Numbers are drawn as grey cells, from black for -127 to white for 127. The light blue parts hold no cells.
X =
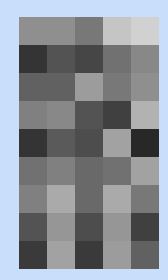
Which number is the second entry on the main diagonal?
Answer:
-44
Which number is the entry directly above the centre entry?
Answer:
-44
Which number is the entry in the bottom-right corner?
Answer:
-30
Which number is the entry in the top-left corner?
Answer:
15
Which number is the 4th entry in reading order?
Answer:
69
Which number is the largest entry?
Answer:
81
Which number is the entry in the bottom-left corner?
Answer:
-69
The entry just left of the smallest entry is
34
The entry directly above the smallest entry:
50
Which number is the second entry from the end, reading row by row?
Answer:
28
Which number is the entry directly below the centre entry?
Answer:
-22
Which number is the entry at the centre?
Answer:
-50
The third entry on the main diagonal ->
28

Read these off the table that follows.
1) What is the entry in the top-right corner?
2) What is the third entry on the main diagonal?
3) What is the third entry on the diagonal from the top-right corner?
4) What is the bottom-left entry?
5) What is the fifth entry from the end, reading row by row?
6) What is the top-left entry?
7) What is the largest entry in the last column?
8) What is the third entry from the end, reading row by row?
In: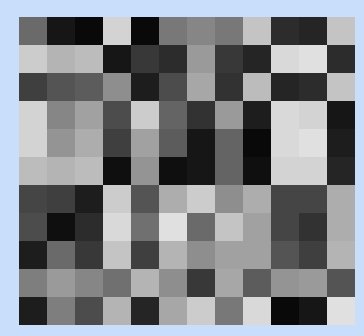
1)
68
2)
-35
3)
-90
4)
-98
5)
-7
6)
-21
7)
96
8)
-118

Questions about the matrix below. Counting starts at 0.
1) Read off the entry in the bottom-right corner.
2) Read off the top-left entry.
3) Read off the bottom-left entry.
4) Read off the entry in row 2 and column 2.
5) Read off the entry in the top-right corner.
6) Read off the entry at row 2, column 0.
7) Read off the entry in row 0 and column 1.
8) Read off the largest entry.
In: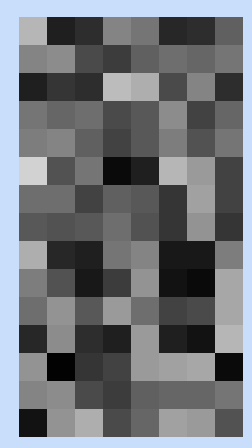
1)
-45
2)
54
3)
-109
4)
-82
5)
-31
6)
-96
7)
-96
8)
82

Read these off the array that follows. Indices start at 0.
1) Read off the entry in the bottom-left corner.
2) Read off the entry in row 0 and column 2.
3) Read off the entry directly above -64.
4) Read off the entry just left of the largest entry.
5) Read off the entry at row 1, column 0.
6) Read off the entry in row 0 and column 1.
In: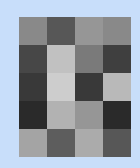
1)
36
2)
22
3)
9
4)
-70
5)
-56
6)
-40

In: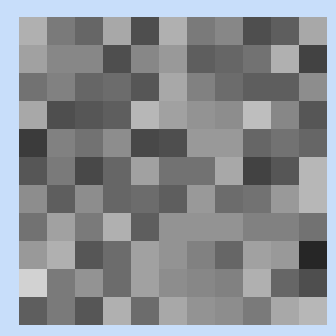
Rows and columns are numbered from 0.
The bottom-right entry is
55
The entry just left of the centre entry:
33
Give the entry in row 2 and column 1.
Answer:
1
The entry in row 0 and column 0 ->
48
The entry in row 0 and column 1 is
-5
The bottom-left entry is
-33
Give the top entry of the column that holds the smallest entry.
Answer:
40
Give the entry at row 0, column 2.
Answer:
-25
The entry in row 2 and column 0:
-13
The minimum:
-89
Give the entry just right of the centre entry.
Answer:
-13
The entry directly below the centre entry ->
-33
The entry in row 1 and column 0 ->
33

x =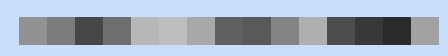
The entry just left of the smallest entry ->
-71
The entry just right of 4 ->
47
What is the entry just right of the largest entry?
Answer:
40

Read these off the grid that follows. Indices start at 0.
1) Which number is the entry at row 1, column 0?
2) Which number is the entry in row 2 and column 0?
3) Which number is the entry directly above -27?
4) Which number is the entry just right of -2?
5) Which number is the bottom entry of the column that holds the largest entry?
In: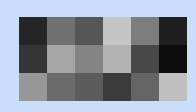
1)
-74
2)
23
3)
-55
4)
-96
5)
-68

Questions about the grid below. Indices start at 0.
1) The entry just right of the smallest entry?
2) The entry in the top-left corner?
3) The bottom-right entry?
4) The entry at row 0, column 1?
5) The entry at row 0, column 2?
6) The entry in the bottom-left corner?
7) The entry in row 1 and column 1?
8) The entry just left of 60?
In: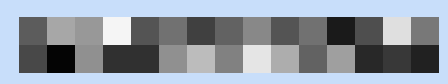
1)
16
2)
-35
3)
-94
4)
39
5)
24
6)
-55
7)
-123
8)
16

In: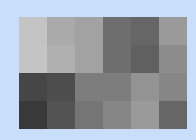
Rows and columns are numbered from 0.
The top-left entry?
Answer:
68
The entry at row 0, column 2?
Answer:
34
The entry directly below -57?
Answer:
-70
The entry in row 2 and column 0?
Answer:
-57
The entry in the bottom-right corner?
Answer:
-25

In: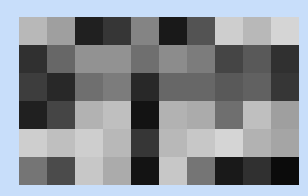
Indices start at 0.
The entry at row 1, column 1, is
-24
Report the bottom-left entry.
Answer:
-10
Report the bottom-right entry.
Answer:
-116
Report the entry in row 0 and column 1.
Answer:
31
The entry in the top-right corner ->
85
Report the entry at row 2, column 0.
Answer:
-66
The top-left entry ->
56
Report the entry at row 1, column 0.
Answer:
-79
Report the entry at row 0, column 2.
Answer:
-95

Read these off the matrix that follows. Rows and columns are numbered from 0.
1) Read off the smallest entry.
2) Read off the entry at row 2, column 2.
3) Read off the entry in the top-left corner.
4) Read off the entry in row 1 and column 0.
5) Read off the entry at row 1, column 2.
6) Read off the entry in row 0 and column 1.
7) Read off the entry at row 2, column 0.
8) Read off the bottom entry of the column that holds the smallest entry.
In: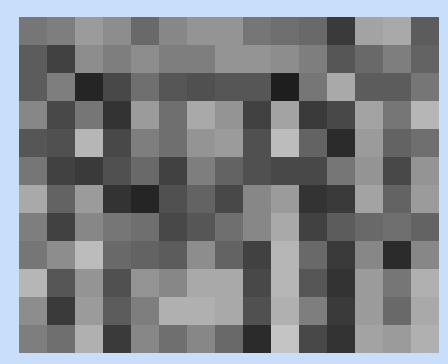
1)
-97
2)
-90
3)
-9
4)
-35
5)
13
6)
-1
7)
-35
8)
68

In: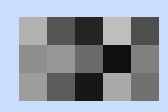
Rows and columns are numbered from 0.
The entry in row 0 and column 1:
-42
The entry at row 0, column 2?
-91
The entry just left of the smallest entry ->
-21
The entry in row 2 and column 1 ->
-36

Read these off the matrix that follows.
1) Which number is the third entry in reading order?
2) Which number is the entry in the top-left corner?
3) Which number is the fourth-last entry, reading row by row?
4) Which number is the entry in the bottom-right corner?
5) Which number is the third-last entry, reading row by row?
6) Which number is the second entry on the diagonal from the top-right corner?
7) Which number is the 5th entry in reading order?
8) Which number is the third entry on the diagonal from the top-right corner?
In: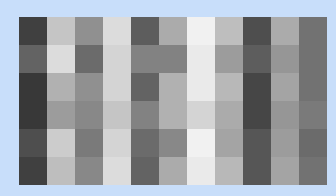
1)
16
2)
-63
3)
56
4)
-13
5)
-41
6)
22
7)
-34
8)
-57
